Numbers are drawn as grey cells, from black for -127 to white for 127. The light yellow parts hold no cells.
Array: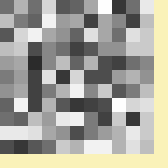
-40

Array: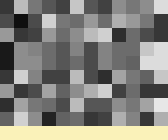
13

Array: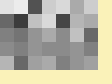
32

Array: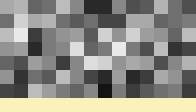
60

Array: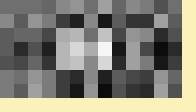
32

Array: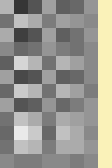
-3

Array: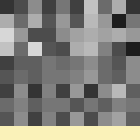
-63
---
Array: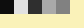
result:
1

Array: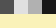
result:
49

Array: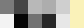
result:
-58

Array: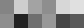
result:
-37

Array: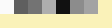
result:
-12

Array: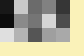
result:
-73
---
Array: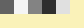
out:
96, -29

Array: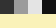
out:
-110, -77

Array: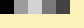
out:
-60, -124

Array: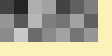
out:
-1, 10

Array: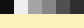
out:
-80, -111

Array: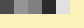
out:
97, -52
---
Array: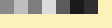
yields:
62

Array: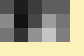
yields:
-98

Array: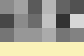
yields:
34

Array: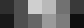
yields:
-48

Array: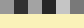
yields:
-78

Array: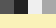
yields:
-93
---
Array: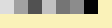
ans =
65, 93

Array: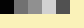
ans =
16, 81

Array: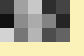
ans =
43, 83

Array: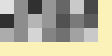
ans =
22, 96

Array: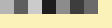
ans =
-98, 75

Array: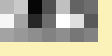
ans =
-17, 127

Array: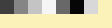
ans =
117, 117

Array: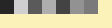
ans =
46, 79

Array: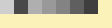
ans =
25, 78

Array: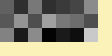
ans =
32, 73
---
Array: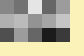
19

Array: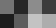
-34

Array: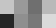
15

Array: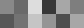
21

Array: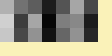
-1

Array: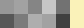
46

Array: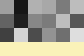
-4

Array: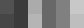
-23

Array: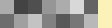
-39

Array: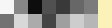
31
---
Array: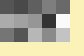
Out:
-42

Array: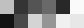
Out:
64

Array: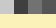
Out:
73

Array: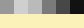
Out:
24

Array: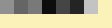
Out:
16

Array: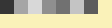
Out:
-74

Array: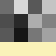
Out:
-18
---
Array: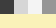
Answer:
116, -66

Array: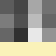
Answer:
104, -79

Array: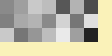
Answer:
106, -93

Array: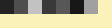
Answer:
66, -104

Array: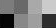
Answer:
75, -121

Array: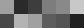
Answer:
72, -94
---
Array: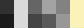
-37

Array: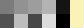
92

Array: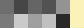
64

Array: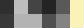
-47

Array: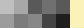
-59

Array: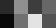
99

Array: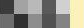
-46
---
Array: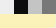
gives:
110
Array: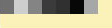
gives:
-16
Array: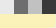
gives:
105
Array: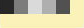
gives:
-88
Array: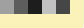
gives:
32
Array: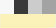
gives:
119
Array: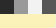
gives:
-85
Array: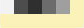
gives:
114
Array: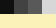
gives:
-111
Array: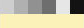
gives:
78
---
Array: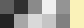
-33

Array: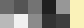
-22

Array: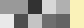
25

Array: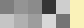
-1

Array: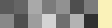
-37

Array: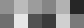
17
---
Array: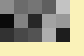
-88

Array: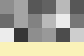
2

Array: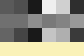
14

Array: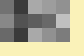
-34

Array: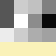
12

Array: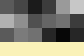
-47
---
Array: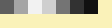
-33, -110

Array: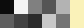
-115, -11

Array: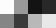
124, 104

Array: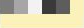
-3, -34

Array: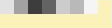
98, 117

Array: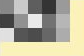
7, 44

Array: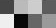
-57, 26
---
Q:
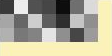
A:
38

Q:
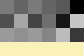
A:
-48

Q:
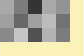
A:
31

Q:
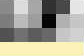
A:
-2

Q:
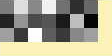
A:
-92

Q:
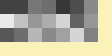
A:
105

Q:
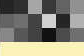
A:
-28

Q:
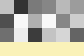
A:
-48

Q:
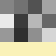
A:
106
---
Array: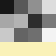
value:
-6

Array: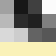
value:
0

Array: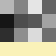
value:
35

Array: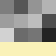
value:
-50

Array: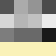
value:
107

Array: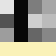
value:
59

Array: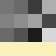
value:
-57

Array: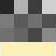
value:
-47
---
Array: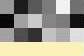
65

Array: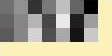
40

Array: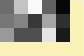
-48

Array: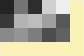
-2

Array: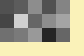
25

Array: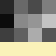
-31

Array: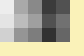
-2

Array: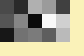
-4

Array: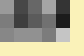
17

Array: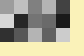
52
